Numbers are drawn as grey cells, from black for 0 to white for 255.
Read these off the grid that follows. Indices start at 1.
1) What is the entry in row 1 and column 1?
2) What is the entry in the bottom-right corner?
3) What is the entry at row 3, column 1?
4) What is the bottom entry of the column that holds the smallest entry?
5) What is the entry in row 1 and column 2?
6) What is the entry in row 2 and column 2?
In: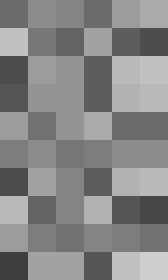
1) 107
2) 207
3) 77
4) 62
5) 140
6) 119

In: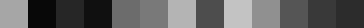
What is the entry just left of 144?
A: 195
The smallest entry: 8
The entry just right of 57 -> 44

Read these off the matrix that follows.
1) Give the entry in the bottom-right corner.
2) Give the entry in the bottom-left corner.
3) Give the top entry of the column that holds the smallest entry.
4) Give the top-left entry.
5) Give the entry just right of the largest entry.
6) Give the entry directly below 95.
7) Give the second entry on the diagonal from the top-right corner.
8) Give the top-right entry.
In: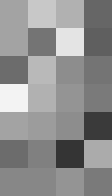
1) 122
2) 135
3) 177
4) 163
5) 177
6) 116
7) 228
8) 102

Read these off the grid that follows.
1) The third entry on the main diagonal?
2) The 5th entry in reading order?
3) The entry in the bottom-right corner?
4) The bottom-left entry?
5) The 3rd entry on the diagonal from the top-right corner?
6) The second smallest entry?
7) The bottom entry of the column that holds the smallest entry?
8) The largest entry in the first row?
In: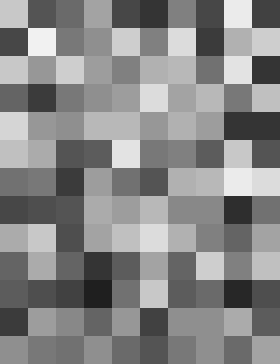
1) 206
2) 71
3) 163
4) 143
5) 113
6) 39
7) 143
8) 235

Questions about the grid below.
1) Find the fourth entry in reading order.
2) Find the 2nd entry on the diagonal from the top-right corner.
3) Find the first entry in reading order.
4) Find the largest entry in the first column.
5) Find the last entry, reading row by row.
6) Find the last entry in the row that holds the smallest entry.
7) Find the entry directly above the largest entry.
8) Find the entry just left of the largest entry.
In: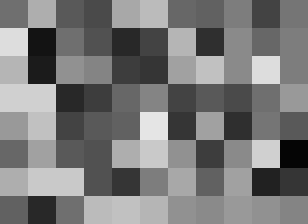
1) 74
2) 103
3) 111
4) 221
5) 132
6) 5
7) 132
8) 97

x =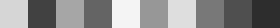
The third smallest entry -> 79
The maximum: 244
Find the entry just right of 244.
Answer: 151

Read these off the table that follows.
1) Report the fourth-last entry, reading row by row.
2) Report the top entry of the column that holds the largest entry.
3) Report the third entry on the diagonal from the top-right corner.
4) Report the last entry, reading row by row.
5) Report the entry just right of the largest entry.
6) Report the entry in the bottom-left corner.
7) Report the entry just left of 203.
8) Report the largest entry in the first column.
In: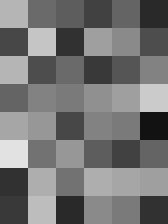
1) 41
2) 181
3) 57
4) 49
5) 114
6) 57
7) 159
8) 226
